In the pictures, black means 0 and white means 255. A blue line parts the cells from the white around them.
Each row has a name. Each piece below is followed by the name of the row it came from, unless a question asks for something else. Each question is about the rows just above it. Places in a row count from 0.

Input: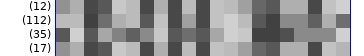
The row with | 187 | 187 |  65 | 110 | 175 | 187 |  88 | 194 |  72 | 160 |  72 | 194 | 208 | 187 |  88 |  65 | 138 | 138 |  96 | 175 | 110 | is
(112)
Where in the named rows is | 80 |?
(35), 16
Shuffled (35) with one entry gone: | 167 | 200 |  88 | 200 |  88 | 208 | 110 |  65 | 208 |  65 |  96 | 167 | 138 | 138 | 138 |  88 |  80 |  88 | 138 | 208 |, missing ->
| 130 |

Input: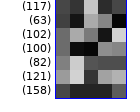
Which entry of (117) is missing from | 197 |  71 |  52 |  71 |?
| 44 |
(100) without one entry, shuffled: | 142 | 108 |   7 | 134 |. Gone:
| 13 |
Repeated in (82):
| 78 |
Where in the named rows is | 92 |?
(158), 4
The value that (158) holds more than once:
| 36 |
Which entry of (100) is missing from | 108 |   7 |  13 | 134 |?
| 142 |

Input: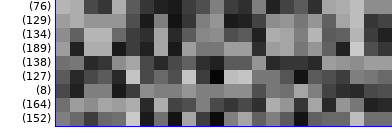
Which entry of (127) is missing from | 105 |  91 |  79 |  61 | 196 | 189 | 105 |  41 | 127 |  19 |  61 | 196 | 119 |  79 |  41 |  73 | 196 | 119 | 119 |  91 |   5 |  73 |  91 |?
| 85 |
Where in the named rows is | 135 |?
(134), 10

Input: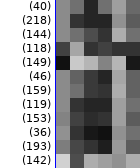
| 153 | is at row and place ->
(193), 4
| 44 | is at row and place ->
(153), 2
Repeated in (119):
| 37 |
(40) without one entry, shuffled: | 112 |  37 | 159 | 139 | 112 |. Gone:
| 105 |

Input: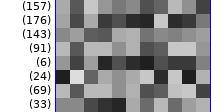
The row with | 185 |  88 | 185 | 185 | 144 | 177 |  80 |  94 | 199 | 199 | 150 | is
(91)
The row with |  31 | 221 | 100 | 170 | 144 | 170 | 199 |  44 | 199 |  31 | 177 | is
(24)
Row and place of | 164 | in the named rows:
(176), 0
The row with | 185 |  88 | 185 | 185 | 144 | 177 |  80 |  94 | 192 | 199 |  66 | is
(69)
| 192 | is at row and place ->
(69), 8
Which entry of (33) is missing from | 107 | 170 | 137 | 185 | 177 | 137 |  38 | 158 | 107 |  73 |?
| 50 |

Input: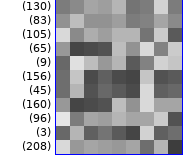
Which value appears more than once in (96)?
| 165 |
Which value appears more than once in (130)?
| 124 |
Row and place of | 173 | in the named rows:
(105), 2

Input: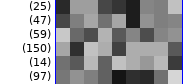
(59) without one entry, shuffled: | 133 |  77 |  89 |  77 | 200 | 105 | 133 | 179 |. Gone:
| 146 |
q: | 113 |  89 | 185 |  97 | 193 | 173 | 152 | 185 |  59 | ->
(14)
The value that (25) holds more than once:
| 158 |
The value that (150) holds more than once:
| 173 |
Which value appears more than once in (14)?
| 185 |
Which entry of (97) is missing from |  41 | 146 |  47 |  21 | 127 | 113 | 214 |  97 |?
| 119 |

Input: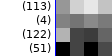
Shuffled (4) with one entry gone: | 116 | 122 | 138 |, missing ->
| 130 |
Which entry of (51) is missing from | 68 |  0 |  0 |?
| 74 |
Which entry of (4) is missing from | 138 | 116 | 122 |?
| 130 |
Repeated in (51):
| 0 |

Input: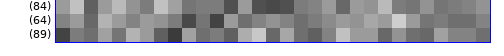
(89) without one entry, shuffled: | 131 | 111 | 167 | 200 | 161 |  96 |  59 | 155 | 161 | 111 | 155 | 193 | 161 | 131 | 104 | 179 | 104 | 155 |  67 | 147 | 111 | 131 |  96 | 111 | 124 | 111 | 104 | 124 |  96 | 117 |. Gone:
| 173 |
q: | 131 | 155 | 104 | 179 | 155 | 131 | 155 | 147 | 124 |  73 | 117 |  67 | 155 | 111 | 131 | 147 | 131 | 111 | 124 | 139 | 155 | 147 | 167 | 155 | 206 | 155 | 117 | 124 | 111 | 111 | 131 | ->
(64)
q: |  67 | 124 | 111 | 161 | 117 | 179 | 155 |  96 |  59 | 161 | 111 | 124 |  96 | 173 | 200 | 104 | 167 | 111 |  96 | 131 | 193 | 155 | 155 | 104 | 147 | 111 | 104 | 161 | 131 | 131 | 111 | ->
(89)
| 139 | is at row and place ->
(64), 19

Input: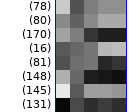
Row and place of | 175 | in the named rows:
(148), 0
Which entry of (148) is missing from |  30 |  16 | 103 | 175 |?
| 23 |
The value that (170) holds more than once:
| 30 |
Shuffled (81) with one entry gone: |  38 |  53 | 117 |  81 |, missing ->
| 110 |
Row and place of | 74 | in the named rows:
(131), 1

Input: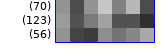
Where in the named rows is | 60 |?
(56), 2
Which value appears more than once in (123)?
| 82 |
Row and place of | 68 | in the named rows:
(56), 1
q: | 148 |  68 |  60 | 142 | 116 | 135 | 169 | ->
(56)
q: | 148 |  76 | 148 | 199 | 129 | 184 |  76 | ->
(70)

